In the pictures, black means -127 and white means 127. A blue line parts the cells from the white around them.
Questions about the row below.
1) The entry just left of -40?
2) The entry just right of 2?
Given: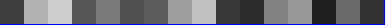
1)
77
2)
24

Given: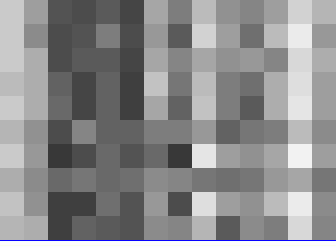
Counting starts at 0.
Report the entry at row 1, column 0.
74
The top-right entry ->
53
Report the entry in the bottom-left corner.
53
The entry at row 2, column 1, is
45
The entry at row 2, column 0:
74
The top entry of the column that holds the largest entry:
82
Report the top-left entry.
74
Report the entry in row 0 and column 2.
-44
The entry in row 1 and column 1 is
11
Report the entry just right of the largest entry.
30
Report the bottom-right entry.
5
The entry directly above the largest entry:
59
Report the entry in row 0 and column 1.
30
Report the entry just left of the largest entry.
38
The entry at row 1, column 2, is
-51
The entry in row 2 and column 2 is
-51
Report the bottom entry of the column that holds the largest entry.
88
